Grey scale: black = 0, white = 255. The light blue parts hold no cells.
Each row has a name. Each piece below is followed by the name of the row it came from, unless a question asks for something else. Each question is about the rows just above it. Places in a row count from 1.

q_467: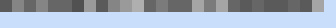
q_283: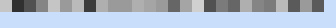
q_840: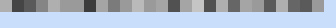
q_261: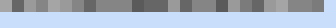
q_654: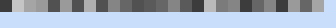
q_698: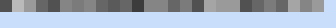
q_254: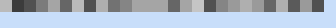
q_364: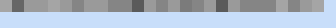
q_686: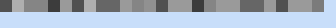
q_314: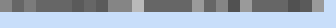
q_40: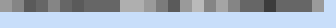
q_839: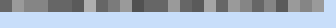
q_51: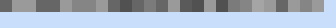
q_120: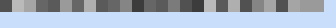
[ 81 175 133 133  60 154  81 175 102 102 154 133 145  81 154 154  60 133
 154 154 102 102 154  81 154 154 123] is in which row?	q_686
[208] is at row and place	q_283, 17
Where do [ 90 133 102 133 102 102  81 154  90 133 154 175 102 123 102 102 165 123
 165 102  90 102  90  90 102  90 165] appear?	q_467
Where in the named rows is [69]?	q_840, 2
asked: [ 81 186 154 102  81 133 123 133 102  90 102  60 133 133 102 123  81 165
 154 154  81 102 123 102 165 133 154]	q_698
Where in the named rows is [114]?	q_254, 10
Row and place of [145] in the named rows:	q_686, 13

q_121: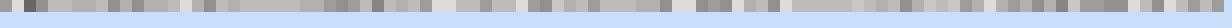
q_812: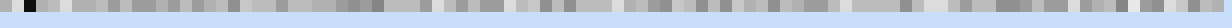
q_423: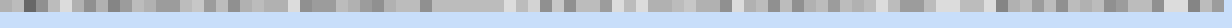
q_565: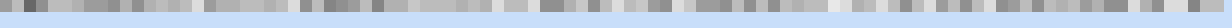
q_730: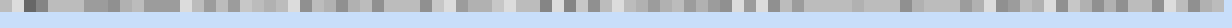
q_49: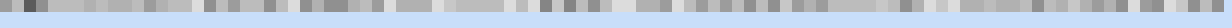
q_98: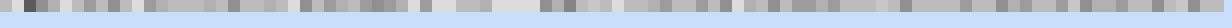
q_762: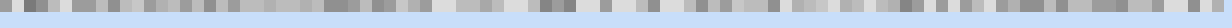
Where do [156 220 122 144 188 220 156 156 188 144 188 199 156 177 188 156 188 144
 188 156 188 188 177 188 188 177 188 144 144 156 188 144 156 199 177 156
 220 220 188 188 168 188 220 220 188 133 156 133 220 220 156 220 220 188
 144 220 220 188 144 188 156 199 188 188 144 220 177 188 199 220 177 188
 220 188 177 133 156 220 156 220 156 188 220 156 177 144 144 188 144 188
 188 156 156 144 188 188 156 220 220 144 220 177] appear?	q_762
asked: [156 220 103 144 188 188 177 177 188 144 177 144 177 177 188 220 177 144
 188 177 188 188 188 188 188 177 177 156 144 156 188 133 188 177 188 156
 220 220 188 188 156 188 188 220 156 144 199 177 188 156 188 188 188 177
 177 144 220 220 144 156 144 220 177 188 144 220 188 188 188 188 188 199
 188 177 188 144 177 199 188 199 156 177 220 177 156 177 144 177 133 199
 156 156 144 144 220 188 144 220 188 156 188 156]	q_121
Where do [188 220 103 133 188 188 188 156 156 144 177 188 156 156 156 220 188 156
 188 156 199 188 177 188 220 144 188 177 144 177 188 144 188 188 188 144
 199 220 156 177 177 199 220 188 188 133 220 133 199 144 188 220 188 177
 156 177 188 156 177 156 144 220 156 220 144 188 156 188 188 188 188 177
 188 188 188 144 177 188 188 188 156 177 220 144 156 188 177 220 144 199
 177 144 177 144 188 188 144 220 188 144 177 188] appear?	q_730
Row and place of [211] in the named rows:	q_423, 45
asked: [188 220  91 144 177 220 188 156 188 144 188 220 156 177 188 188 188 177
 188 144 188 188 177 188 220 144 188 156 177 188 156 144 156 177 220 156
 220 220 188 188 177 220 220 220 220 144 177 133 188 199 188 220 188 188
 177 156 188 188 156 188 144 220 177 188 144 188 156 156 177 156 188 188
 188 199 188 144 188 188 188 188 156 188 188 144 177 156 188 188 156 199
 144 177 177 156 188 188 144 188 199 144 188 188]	q_98
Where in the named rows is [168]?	q_762, 41

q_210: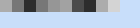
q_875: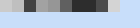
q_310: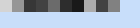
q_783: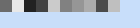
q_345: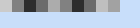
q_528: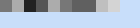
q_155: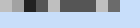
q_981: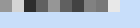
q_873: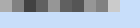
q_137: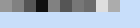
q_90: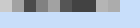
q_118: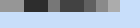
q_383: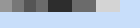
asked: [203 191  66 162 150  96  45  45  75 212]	q_875
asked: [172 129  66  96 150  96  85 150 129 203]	q_873
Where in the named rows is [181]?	q_90, 9
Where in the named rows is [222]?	q_137, 9
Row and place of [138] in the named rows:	q_118, 9
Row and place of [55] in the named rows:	q_310, 3

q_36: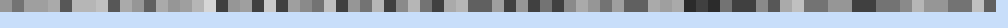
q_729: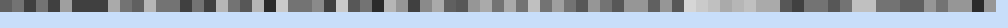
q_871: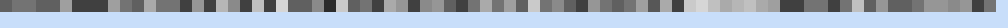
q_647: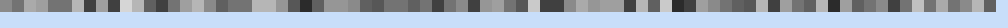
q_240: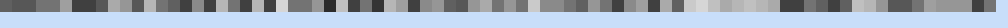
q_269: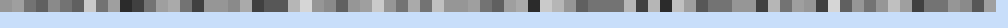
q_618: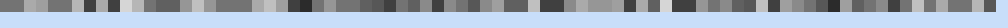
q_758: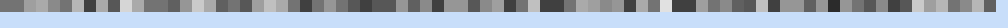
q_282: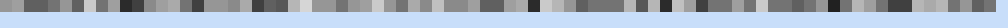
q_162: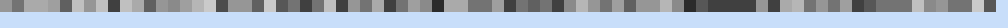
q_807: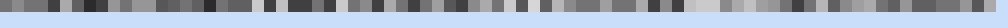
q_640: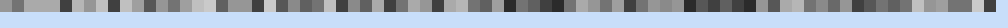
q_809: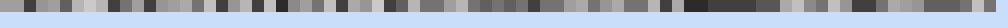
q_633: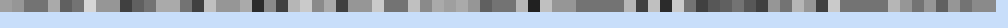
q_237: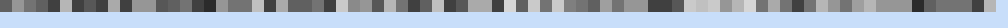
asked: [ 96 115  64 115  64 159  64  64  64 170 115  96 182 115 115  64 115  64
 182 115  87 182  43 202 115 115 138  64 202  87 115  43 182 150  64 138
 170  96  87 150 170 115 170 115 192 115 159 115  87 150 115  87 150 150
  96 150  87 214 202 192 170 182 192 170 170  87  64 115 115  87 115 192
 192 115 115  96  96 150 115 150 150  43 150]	q_729
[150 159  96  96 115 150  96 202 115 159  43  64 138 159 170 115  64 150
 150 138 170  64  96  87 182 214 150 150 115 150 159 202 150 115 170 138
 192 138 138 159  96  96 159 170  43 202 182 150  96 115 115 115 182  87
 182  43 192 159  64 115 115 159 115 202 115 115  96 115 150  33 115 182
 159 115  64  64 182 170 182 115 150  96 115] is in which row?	q_282
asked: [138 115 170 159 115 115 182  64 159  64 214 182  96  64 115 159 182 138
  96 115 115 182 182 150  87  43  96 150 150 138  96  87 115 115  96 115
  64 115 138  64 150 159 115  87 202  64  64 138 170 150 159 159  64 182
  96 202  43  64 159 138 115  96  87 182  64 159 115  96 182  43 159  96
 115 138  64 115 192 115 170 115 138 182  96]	q_647
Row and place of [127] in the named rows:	q_237, 48
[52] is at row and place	q_240, 32
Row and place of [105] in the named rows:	q_640, 70
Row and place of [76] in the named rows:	q_162, 19

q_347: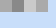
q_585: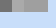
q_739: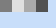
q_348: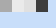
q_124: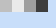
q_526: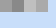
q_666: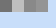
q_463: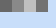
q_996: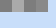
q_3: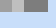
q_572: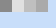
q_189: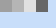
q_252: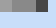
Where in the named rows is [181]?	q_189, 2
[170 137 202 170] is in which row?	q_347
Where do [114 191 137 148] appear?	q_666
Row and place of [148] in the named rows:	q_666, 4
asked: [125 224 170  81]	q_739

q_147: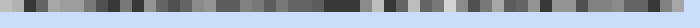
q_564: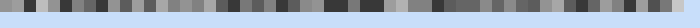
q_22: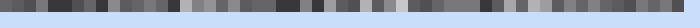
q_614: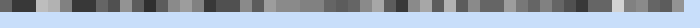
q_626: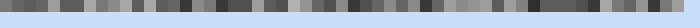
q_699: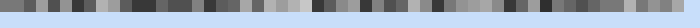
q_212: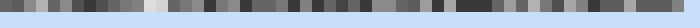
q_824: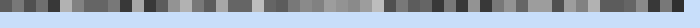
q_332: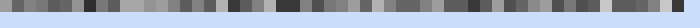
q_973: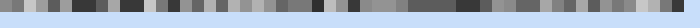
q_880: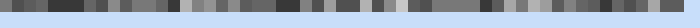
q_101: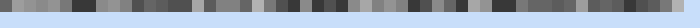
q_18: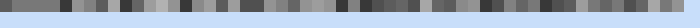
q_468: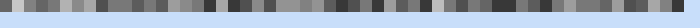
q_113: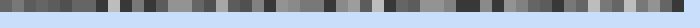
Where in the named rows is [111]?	q_824, 4
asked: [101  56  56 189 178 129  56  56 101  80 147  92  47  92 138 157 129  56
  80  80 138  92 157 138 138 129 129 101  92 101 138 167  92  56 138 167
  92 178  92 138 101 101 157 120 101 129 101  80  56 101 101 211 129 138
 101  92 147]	q_614
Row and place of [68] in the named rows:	q_212, 29

